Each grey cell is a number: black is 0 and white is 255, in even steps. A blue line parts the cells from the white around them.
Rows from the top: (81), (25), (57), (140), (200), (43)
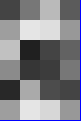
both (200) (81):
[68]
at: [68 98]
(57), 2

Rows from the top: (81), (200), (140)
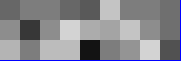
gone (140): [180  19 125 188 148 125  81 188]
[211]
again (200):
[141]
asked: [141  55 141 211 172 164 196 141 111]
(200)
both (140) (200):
[211]
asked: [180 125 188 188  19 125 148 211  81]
(140)
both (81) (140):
[125]

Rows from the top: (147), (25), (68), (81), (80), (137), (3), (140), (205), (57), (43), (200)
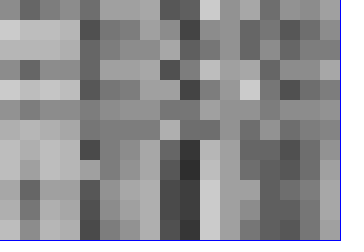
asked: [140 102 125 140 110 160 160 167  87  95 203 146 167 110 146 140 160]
(147)
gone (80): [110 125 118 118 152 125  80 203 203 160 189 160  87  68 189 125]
[197]
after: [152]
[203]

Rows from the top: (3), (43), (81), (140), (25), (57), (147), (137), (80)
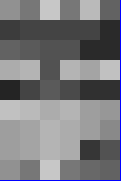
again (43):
[68]
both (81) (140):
[82]
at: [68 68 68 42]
(43), 2
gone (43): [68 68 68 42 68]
[60]
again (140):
[180]
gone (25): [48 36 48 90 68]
[74]
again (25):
[48]

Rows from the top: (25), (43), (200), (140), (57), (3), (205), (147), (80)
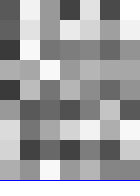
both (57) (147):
[104]
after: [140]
[104]
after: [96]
[226]
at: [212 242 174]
(205), 3
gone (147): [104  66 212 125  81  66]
[204]
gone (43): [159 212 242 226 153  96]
[234]
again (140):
[167]

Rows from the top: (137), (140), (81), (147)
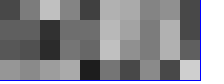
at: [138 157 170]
(147), 1
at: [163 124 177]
(140), 6
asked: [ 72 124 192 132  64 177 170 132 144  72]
(137)
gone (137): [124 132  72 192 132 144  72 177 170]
[64]
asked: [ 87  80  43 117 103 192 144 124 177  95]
(81)
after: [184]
[163]
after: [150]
[138]

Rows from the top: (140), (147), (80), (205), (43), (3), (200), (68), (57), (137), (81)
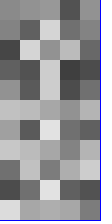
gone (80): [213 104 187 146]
[70]
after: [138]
[146]
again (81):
[167]
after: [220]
[167]
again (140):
[146]

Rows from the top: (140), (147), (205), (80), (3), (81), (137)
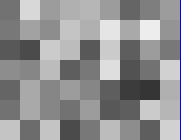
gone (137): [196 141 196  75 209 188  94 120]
[108]
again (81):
[114]
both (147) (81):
[169]
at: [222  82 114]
(80), 5
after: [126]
[156]
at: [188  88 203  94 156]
(205), 3
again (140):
[156]

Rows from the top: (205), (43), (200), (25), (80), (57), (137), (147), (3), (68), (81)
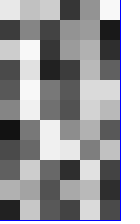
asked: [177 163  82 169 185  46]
(68)
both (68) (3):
[46]

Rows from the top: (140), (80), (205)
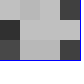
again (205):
[184]
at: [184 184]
(205), 1
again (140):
[192]
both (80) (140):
[192]
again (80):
[192]
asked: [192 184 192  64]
(140)

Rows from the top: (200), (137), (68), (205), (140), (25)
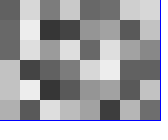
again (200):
[215]
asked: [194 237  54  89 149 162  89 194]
(140)
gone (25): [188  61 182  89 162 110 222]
[176]
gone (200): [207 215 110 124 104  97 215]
[201]
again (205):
[97]
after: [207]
[215]

